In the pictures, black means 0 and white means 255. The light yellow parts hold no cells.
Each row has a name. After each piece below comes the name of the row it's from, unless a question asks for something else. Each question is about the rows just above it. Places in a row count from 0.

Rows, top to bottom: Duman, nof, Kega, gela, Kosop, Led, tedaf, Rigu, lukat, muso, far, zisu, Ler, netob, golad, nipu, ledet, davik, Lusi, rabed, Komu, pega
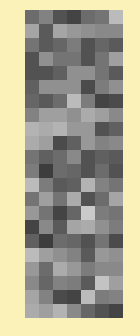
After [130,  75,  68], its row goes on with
[187, 124, 130]
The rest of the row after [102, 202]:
[124, 116]
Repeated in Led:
[144]
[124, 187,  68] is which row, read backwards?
Komu
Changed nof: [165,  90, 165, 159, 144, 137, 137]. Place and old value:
3, [152]
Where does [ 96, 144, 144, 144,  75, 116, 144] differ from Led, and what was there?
5, [124]

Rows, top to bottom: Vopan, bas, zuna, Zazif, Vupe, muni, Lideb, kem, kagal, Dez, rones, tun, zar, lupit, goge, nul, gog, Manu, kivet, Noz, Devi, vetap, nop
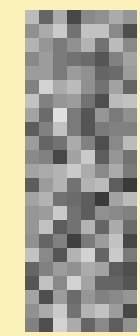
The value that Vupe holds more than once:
[156]
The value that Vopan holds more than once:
[171]
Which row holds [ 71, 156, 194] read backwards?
vetap
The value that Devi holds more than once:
[150]
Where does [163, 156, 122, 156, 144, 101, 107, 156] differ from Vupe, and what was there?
0, [156]
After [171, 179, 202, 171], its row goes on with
[137, 171, 122]
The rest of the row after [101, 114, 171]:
[129,  78, 137, 187]

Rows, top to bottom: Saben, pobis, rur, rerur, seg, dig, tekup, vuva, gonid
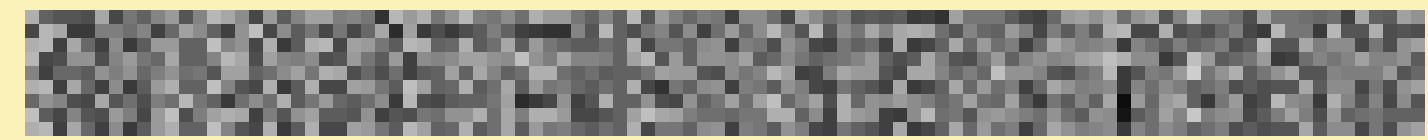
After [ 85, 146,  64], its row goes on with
[ 85,  78, 118, 111, 146, 146, 175, 111, 167, 126, 175, 175, 154,  71,  71,
  85,  98, 161, 191, 167, 161, 126, 111, 111, 104, 118, 118, 175, 175,  98,
 140,  64, 175, 154, 146,  64,  58, 140, 183, 111, 118,  85, 146, 154, 140,
 126, 111, 146, 111,  92, 146, 140,  21,  92, 111, 161, 132, 199, 126, 140,
 146,  71,  92, 126, 161, 126,  78, 154,  98, 111, 118,  98,  98,  98]
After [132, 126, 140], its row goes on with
[ 78,  85, 154, 118,  92, 154,  64, 140, 132, 140, 161, 161, 146, 140, 191,
 146, 126, 167, 132, 132, 126,  98, 161, 183,  85, 154,  98, 146, 146, 140,
 161,  92, 104, 140, 118,  98, 111, 118, 132, 154,  98,  78,  92, 167, 126,
  85,  78, 118, 154,  98, 132, 146, 132, 140, 161, 167, 191, 175, 140, 140,
  58,  85, 191, 154,  92, 104, 118, 154,  58,  64, 111, 132, 118, 132, 161,
 132, 132, 146,  92]
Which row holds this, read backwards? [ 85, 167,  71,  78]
tekup
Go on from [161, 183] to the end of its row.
[ 85, 154,  98, 146, 146, 140, 161,  92, 104, 140, 118,  98, 111, 118, 132,
 154,  98,  78,  92, 167, 126,  85,  78, 118, 154,  98, 132, 146, 132, 140,
 161, 167, 191, 175, 140, 140,  58,  85, 191, 154,  92, 104, 118, 154,  58,
  64, 111, 132, 118, 132, 161, 132, 132, 146,  92]
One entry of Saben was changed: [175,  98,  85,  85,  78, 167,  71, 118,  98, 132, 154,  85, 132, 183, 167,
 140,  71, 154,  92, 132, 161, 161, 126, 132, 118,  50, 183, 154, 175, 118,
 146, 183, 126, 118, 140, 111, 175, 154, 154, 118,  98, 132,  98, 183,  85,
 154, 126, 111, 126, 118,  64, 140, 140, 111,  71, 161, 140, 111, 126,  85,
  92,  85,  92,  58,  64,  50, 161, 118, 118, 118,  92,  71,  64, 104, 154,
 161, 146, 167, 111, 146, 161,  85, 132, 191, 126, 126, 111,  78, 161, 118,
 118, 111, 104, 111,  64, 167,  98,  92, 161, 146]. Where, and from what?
47, [104]
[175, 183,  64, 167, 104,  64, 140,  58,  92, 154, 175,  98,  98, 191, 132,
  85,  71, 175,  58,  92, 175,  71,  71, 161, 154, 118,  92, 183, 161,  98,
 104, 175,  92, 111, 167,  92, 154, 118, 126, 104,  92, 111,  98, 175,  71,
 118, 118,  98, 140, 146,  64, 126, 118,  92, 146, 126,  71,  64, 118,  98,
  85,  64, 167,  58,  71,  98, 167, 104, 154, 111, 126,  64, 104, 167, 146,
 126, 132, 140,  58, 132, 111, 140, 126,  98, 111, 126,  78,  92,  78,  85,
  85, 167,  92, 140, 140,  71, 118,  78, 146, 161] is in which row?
gonid

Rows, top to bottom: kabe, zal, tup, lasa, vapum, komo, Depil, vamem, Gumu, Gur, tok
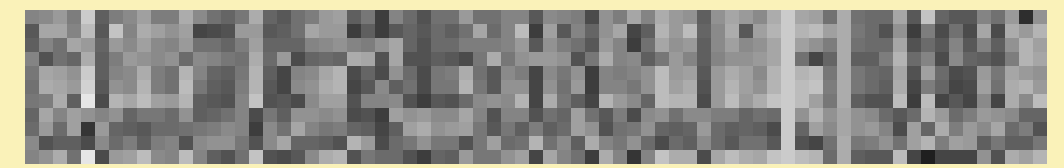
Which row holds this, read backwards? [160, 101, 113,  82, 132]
vamem
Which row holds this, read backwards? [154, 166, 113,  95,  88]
zal
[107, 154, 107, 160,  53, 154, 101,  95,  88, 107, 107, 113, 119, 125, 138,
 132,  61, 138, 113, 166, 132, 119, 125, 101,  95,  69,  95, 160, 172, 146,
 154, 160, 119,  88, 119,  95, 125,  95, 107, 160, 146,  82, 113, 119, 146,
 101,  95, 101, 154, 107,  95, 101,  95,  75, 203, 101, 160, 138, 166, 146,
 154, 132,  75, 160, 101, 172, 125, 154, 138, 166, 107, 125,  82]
Gumu
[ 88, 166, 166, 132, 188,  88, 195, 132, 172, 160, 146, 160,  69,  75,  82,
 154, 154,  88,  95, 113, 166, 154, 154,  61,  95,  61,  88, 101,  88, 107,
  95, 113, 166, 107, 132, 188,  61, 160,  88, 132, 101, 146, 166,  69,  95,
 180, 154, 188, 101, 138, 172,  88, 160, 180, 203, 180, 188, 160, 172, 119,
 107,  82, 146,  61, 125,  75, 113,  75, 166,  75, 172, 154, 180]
zal
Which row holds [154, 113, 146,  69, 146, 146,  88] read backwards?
komo

